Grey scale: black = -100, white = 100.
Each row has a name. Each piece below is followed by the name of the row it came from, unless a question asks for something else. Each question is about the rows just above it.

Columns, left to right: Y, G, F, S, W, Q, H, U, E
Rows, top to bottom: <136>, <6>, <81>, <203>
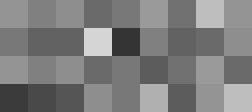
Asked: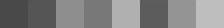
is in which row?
<203>
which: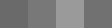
<136>
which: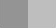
<203>
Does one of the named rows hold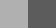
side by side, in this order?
yes

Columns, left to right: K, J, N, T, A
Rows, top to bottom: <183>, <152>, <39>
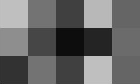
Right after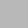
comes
[-21]
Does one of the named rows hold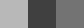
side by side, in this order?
no
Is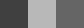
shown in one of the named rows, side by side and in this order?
yes

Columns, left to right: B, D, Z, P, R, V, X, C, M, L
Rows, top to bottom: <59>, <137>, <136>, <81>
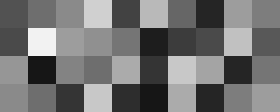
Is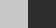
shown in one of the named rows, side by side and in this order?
yes
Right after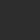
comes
[-83]
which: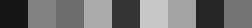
<136>
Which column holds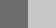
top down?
P
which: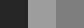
<59>

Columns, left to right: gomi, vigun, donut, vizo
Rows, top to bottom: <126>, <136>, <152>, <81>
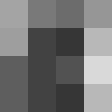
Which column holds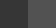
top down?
donut
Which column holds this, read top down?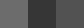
donut
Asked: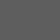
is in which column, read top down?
gomi
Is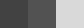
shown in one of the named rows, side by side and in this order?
yes
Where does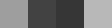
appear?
<136>
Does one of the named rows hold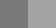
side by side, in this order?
no
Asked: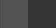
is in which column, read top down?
donut

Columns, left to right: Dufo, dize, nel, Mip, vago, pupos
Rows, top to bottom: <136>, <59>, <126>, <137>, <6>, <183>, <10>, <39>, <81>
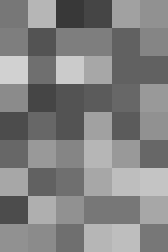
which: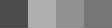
<39>
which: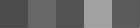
<6>
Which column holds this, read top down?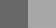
Dufo
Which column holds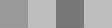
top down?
vago
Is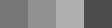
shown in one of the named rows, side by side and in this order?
no

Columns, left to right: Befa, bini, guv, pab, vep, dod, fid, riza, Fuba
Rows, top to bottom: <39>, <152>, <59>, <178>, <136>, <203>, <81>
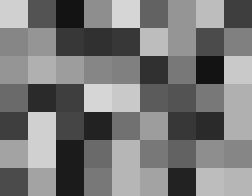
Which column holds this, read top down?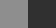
pab
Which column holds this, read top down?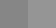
Befa
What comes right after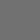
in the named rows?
[23]
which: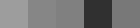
<59>
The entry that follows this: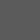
[-35]

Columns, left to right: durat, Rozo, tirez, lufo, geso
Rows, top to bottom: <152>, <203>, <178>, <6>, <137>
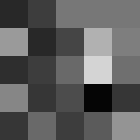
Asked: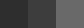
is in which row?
<178>
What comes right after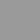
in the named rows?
[-69]
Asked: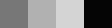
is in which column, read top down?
lufo
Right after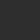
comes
[-52]
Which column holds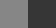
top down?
durat
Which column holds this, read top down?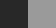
durat
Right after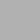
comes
[-1]

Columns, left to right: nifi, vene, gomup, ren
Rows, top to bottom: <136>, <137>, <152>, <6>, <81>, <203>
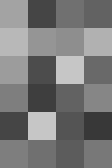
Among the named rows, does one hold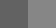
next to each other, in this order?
yes
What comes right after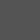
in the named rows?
[-56]

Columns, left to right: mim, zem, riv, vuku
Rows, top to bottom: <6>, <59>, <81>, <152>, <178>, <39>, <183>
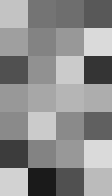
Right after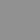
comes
[59]
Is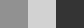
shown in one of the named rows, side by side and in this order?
no

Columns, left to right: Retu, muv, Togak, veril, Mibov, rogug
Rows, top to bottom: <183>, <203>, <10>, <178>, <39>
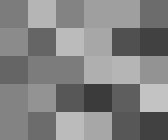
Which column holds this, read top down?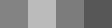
Togak
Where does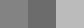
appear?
<39>
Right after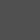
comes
[-49]
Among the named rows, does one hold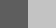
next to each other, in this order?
yes
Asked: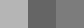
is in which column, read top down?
muv
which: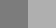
<10>
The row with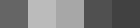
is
<203>

